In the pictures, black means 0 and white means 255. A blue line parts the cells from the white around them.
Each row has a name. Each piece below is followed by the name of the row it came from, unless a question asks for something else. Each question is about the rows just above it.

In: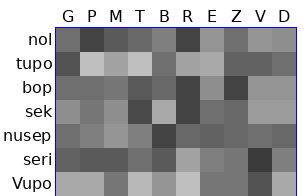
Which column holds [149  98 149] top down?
V
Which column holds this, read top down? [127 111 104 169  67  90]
B
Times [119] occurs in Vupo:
3
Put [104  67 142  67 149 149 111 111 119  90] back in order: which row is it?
bop
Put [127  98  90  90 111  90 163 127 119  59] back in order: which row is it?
seri

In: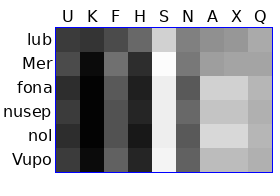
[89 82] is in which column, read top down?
F
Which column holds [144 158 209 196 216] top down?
A
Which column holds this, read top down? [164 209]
X

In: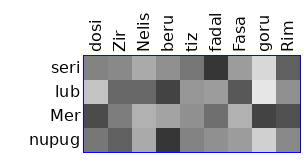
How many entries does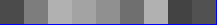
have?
9
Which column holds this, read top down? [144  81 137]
Rim
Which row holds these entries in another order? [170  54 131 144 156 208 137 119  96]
nupug

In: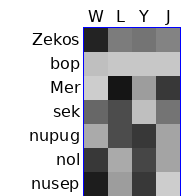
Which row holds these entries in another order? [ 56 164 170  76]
nupug
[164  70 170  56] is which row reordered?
nol
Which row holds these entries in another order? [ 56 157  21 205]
Mer
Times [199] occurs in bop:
3

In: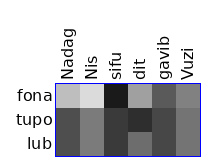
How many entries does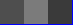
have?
3
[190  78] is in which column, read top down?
Nadag
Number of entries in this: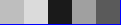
5

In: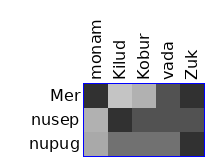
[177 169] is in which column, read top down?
monam
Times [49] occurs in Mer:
2
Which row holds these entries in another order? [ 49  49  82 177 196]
Mer
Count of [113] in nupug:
3
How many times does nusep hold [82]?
3
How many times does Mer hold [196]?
1
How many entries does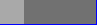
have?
4

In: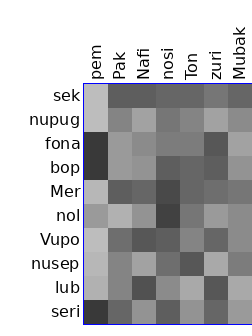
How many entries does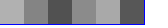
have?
6
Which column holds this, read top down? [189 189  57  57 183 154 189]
pem
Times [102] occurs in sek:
3
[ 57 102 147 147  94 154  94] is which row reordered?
bop
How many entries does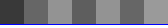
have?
7

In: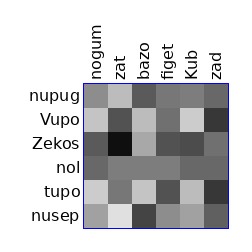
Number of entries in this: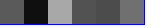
6
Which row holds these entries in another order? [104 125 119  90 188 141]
nupug
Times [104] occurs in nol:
3
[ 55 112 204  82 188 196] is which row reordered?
Vupo
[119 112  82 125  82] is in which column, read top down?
figet
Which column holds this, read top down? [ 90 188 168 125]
bazo

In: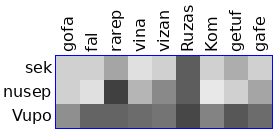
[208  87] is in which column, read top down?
getuf
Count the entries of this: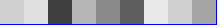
9
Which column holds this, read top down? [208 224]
fal
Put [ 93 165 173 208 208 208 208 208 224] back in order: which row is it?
sek
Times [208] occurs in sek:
5
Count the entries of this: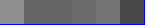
6
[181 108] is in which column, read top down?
vina

